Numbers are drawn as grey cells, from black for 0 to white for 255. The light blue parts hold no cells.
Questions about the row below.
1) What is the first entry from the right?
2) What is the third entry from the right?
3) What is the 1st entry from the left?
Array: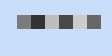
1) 103
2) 73
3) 123

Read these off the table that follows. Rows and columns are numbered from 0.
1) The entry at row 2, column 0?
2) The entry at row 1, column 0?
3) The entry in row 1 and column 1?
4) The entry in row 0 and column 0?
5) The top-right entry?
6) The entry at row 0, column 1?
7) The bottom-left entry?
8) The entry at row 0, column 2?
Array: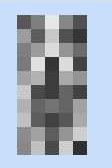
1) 127
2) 156
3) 93
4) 87
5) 81
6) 127
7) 135
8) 231
